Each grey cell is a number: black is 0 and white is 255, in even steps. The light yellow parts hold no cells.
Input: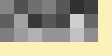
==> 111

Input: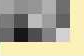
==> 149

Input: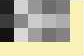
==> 150

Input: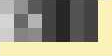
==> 89

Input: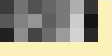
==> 82

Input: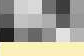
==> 217

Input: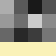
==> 25

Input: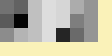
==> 192

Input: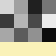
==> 32

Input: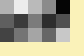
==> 186
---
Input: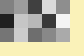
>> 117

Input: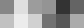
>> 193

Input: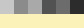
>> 199

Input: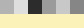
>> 179

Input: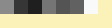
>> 138

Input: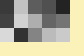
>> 217

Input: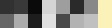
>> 102

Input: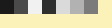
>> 26

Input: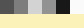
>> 82
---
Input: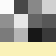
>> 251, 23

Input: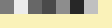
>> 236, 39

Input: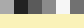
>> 246, 34

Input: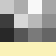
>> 248, 40

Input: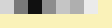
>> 235, 16

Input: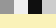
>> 239, 15

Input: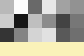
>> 252, 22

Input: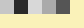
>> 216, 41

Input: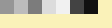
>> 241, 17

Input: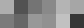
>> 193, 54
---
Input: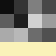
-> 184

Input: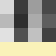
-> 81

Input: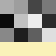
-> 30

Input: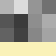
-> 65

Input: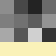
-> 86

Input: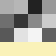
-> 226

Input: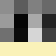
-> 11

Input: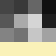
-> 115
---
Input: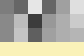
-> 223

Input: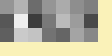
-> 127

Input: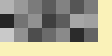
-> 123

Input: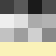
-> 76

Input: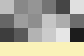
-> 224

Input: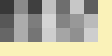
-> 94

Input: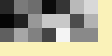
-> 216

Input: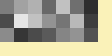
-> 46
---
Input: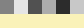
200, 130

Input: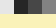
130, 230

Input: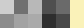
106, 140

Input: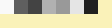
32, 249

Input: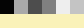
196, 4

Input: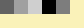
125, 98

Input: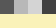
65, 87

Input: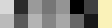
64, 187

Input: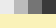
58, 235

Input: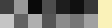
55, 197
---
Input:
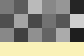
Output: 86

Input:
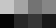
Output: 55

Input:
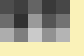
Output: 85

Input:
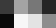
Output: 227

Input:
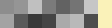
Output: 185

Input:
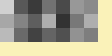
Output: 120
